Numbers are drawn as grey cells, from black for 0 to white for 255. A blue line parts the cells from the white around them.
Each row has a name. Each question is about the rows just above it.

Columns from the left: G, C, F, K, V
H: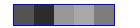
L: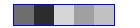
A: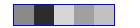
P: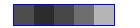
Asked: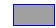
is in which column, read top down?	K
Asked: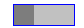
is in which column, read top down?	V
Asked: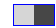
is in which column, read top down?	F
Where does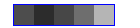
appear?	P
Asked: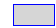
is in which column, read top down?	F

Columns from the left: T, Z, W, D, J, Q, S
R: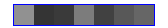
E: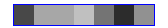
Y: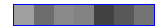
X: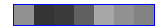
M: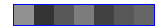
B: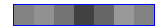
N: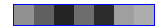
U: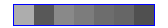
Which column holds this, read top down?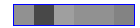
T
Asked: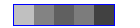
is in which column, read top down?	D
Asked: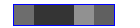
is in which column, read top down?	Z

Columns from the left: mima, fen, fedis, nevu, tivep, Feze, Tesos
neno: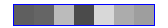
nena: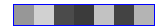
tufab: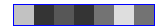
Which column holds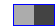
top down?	Feze
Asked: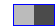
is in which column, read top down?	fedis
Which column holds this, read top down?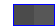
fedis
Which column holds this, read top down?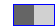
fen
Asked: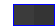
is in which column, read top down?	nevu

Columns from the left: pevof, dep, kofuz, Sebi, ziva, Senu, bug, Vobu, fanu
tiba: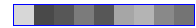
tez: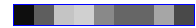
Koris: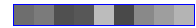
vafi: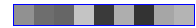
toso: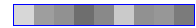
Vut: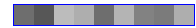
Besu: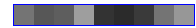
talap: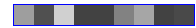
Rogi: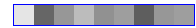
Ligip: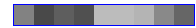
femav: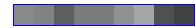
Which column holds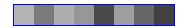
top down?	fanu
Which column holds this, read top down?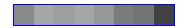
Vobu
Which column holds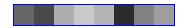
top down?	Senu
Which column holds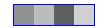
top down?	kofuz
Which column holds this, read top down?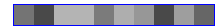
fanu

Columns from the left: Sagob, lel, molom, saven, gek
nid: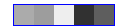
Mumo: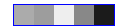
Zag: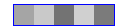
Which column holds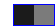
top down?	gek
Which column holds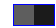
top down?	gek
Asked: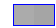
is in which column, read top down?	Sagob
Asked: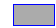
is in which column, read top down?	Sagob

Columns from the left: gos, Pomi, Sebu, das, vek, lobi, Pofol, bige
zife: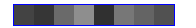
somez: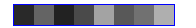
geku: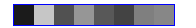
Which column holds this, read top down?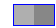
bige
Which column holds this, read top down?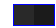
gos
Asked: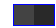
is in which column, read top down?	gos
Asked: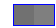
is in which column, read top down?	Pofol

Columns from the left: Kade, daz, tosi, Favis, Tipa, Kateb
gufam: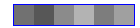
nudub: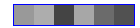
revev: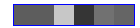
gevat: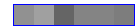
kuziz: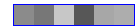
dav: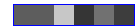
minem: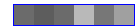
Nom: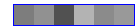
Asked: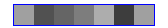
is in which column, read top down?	Kateb
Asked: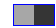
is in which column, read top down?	Favis
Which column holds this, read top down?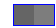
Kateb
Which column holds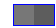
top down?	daz
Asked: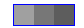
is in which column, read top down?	daz
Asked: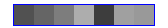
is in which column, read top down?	Kateb
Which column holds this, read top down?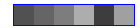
Kateb

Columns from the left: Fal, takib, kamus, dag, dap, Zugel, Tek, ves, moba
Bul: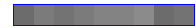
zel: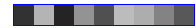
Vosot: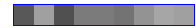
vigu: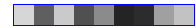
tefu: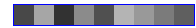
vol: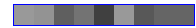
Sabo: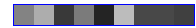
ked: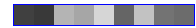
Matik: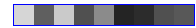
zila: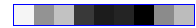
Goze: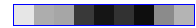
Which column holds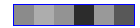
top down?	Tek
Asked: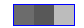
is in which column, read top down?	moba
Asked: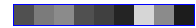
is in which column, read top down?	dap
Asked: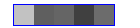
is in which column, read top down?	moba
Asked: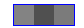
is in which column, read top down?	dap
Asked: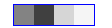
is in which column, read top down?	Fal

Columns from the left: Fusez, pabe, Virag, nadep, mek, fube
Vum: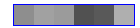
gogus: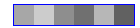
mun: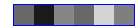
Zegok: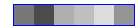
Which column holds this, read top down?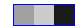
pabe
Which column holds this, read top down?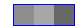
Fusez
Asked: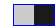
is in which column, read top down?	pabe
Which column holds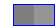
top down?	fube

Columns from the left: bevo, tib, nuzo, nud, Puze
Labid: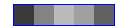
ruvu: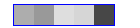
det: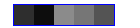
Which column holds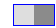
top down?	nuzo
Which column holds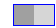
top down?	nud
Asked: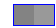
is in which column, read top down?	tib
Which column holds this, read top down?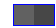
Puze

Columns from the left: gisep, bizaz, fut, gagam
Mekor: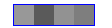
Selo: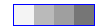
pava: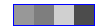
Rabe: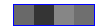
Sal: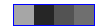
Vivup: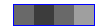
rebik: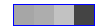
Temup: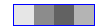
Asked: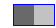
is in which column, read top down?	fut
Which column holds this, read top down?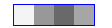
gisep
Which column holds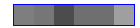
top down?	gagam
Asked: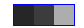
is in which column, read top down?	bizaz
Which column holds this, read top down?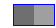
gagam
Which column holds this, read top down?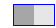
gisep
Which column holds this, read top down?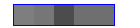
gagam

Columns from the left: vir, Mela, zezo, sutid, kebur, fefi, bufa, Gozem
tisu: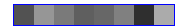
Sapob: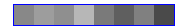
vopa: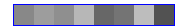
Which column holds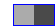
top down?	Gozem
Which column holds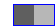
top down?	sutid

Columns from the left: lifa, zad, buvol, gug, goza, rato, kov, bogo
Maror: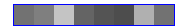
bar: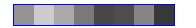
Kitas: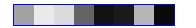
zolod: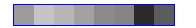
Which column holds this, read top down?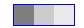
zad
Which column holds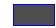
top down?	rato
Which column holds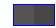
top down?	goza
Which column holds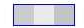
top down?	zad
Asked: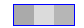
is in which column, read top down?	buvol
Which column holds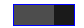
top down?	rato
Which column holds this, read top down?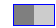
zad

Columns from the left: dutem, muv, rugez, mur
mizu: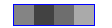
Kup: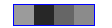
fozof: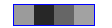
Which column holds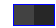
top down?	muv
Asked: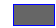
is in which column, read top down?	rugez
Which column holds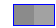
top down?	mur
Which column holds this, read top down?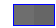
rugez

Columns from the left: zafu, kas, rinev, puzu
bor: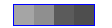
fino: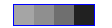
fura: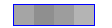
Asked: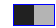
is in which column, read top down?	puzu
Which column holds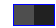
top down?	puzu

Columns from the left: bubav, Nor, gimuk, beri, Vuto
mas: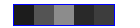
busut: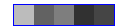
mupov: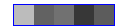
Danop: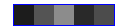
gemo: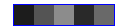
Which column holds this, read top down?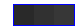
beri
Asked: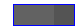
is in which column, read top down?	Nor
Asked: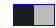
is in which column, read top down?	bubav
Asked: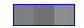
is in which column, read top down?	gimuk
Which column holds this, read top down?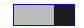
bubav
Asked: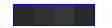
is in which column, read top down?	beri
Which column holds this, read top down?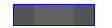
Nor

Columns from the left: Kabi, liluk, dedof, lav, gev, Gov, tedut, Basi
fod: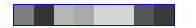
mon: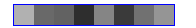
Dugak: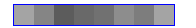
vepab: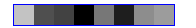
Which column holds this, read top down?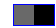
lav
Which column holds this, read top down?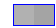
Kabi
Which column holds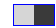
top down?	Gov
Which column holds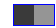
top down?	Basi

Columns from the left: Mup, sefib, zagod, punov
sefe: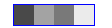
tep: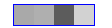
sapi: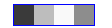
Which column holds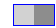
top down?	punov
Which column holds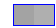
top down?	sefib
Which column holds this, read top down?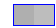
sefib
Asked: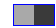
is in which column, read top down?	Mup

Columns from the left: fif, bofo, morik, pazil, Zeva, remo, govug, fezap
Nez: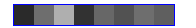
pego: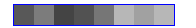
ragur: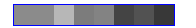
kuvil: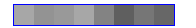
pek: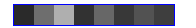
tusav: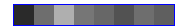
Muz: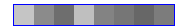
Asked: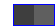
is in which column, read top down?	fezap
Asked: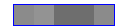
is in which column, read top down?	bofo
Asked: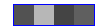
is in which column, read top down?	remo
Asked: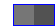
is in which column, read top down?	govug
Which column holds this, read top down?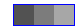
pazil
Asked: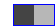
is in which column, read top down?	morik
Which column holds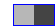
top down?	remo

